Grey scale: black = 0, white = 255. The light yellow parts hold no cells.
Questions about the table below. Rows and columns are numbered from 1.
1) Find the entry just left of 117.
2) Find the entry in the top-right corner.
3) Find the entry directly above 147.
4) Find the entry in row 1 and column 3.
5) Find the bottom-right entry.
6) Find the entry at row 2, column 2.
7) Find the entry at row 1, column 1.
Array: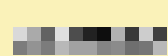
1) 111
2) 64
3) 170
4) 98
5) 184
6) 147
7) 217

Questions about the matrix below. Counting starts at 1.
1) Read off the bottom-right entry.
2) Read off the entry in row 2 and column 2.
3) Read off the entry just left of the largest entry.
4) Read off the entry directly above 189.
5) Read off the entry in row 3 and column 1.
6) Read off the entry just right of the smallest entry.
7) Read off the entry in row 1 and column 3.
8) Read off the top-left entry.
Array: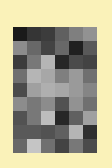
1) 75
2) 104
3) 104
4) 140
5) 60
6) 53
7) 60
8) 26

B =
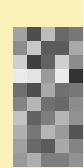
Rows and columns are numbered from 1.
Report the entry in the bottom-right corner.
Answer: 146
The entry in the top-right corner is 119
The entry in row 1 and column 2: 78
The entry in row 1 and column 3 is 188
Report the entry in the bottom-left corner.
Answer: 154
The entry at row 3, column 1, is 207
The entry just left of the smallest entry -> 235
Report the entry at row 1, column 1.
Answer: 161
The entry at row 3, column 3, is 99
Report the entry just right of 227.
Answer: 154
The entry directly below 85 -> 132
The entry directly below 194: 175
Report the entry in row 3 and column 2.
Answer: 64
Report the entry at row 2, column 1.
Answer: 140
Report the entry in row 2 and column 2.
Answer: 200

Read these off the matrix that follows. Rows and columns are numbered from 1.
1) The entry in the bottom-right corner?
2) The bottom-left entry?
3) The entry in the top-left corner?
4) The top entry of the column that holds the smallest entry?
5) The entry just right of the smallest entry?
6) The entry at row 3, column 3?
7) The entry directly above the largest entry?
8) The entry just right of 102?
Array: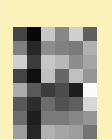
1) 115
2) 157
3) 68
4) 8
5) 199
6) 199
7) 149
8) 192

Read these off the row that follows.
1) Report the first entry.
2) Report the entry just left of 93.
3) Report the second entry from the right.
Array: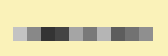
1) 195
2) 181
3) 114

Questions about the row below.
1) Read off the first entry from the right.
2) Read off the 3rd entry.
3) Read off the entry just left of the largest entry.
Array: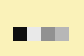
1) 183
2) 145
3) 15

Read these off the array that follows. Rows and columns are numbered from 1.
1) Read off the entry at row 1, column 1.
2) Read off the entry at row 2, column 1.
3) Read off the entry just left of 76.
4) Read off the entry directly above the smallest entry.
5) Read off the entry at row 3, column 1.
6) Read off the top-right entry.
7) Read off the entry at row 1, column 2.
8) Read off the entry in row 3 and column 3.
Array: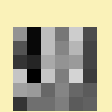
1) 147
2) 83
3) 205
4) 37
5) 52
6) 76
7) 8
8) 169

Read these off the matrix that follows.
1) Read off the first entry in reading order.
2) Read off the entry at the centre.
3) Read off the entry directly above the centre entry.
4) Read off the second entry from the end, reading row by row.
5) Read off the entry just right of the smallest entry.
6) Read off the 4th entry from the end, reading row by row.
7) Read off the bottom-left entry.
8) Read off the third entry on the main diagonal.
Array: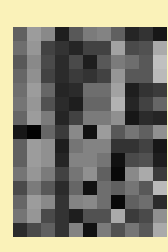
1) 96
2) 17
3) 123
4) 88
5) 102
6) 81
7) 43
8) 74

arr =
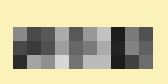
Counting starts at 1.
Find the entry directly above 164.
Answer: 58
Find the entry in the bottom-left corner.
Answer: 44
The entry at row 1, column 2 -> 73
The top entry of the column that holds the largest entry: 171
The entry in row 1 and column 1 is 137
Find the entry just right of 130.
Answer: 96
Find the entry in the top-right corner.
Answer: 81
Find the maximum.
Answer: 215
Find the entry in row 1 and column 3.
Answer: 88

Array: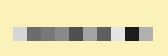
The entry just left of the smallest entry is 228
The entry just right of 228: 28
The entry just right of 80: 163

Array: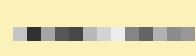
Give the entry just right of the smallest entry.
165
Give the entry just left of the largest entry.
211
